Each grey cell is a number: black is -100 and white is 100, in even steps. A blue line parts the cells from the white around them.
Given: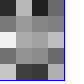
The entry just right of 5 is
0
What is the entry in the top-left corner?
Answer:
-66
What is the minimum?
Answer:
-76
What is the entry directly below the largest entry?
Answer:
-11
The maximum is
88
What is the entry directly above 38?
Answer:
-17

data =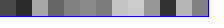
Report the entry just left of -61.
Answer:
19
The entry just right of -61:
42

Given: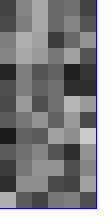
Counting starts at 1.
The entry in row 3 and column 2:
37
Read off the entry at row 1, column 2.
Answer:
5
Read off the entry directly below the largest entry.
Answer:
16
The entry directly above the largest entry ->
-43
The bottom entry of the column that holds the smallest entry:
37
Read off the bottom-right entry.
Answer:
-38
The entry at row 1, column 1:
-48
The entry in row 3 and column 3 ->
26
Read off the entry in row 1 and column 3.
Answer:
32
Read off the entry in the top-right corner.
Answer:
-48
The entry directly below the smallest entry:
-28
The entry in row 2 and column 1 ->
-43
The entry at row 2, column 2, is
-1
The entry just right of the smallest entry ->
-22
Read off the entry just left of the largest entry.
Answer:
11

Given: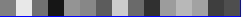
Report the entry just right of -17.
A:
-62
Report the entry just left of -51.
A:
27
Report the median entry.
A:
0
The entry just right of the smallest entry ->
16

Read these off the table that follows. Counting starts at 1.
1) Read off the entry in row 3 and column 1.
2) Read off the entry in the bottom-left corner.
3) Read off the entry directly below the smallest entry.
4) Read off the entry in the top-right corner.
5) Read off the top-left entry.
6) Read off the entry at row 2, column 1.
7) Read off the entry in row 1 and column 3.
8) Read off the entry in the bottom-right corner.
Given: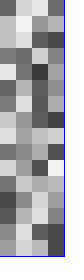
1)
52
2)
24
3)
-27
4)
-16
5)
-21
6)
52
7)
80
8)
-43

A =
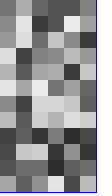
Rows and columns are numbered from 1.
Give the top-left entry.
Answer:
-9
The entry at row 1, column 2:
36
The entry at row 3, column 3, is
-14
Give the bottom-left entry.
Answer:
30
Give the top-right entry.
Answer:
2
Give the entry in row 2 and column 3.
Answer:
-53
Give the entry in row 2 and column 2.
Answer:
79
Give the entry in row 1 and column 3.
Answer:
-20
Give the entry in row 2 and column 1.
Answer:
8
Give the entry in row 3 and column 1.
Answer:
19
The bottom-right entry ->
47

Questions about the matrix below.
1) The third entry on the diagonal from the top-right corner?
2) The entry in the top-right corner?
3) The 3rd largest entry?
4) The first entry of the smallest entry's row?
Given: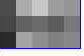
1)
12
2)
18
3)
29
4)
-67
